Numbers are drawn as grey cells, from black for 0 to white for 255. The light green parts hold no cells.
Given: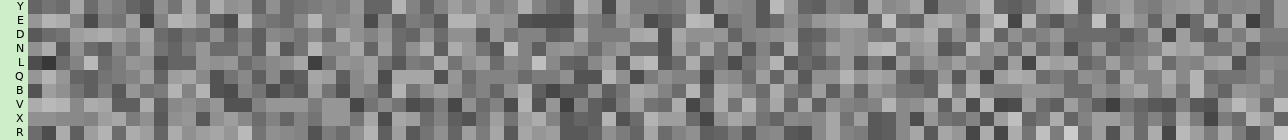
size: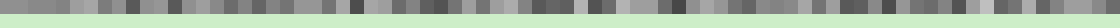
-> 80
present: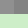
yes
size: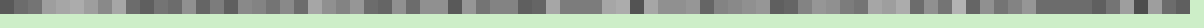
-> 85
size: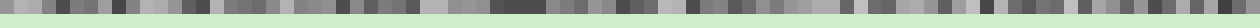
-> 90

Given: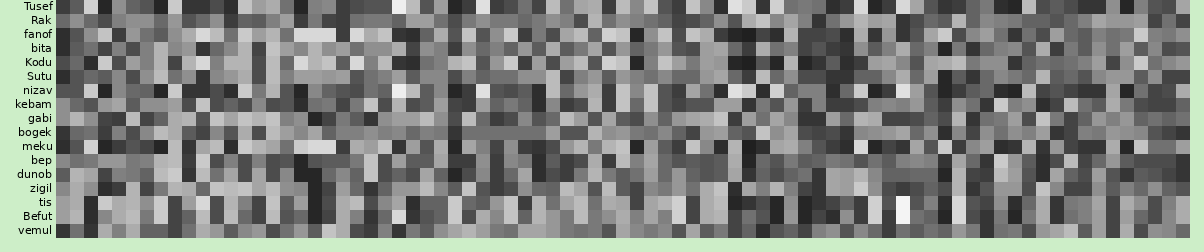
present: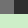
yes
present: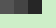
yes

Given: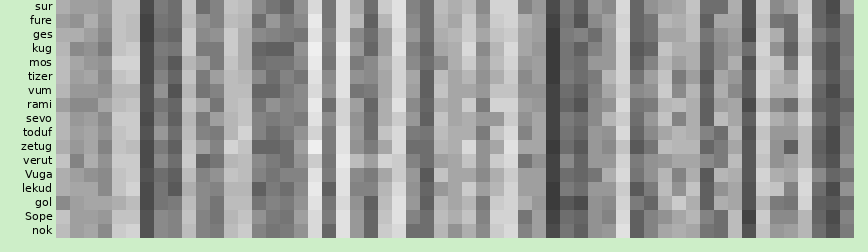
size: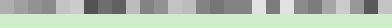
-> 28
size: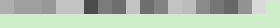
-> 19

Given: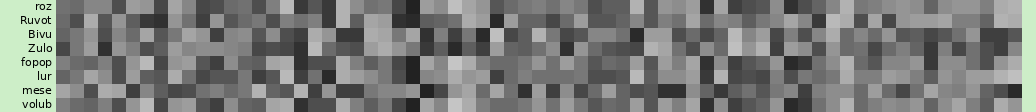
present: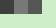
no
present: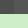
yes
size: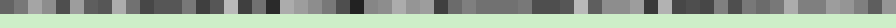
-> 64
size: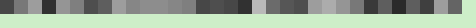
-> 33
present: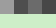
yes

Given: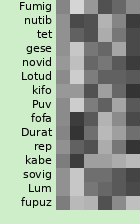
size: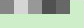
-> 5
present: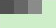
yes
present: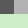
yes

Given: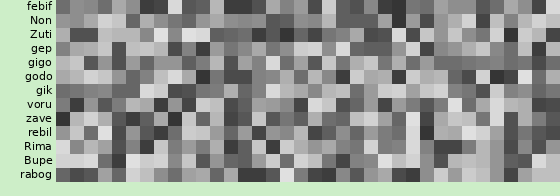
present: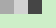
no
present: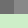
no
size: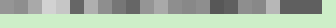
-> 23
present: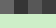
no

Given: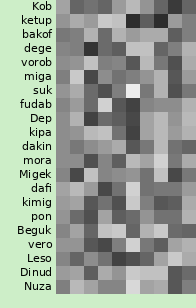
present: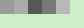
yes
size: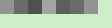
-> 7
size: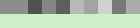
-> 10
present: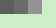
yes

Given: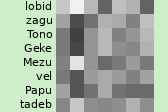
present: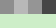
no
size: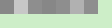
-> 7
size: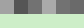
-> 6
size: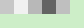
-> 5
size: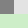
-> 2
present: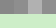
yes

